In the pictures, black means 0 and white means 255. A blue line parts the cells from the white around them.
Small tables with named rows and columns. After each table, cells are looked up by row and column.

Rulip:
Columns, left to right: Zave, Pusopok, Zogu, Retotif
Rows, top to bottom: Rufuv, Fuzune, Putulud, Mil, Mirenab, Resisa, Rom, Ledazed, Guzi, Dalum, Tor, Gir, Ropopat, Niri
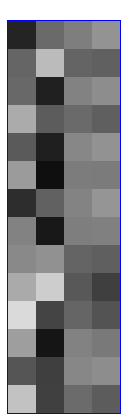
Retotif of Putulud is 141
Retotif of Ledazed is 128
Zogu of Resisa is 124
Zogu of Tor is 101
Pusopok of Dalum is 205
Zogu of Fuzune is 100
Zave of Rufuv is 36
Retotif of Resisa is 123
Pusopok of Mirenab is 31
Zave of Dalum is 170
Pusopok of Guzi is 145
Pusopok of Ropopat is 63
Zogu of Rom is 131
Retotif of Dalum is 63
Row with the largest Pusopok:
Dalum

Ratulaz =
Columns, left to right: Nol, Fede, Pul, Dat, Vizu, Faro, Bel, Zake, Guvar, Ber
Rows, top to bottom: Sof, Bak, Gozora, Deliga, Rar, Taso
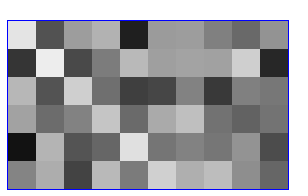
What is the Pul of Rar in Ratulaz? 84
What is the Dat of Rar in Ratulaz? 102
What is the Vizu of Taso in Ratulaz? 123
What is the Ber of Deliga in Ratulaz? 115
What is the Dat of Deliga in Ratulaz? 197
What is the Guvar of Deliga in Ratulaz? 98
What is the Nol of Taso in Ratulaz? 132
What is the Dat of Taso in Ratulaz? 185
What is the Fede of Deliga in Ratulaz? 108
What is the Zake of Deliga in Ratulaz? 114
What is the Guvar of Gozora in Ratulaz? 128
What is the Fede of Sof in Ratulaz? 82
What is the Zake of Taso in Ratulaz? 189
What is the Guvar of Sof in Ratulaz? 105

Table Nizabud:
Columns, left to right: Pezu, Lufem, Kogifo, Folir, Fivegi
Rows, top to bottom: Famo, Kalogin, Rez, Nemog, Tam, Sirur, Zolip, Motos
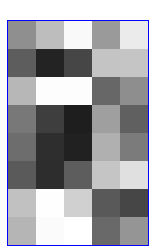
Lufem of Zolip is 254
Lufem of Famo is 189
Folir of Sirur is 197
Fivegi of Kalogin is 197
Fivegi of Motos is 149
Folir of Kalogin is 196
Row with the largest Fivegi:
Famo

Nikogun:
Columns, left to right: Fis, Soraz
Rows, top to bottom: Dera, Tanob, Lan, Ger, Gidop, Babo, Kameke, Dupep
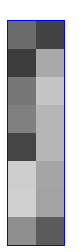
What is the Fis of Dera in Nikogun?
107
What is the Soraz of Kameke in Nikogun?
163
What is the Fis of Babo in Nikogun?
206
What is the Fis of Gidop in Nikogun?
69
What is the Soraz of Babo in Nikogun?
165
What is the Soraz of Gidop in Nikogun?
182
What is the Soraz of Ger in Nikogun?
181
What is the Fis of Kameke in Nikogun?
208
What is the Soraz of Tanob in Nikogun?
169
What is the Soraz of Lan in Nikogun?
197
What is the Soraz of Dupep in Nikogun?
91
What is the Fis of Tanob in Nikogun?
60
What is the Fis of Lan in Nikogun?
119
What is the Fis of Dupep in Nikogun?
143
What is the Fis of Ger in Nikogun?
128
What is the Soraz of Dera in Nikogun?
67
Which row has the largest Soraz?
Lan

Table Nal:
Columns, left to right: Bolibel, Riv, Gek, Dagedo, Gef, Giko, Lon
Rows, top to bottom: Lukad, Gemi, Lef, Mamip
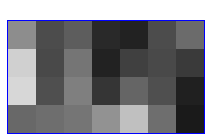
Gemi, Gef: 64
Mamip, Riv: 110
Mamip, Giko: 110
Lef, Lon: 32
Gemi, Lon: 58
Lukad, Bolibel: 141
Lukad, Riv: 76
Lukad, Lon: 107
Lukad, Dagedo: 41
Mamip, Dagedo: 146
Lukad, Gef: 34
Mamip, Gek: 117
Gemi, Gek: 117
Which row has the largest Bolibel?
Lef

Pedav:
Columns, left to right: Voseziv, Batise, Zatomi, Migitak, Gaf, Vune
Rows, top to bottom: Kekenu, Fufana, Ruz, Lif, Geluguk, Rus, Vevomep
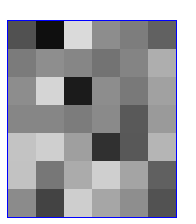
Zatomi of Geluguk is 159
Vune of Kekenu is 97
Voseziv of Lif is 134
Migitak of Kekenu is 141
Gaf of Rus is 164
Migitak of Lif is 138
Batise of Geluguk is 207
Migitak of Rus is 207
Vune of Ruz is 161
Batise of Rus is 119
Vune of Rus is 96
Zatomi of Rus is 171
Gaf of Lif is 89
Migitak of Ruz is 141
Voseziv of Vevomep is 139
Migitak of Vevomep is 166
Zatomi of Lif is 124
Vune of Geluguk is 181
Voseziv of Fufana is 123

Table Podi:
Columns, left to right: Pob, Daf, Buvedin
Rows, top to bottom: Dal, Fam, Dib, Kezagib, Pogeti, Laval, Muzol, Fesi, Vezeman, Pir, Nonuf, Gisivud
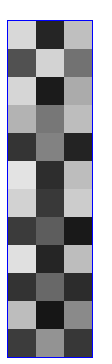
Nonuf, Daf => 22
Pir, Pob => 51
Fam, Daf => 211
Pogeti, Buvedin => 35
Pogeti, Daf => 130
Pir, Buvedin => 44
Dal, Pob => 216
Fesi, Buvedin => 25
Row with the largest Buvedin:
Muzol

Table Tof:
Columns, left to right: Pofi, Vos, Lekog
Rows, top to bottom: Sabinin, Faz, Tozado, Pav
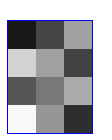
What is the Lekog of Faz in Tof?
66
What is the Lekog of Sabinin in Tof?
161
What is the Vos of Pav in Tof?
150
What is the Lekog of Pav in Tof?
46
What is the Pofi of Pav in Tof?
248
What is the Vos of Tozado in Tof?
120
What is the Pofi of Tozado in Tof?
86
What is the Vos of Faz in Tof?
160
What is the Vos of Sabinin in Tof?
69
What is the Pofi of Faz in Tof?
211
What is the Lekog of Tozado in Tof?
171
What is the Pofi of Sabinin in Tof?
24

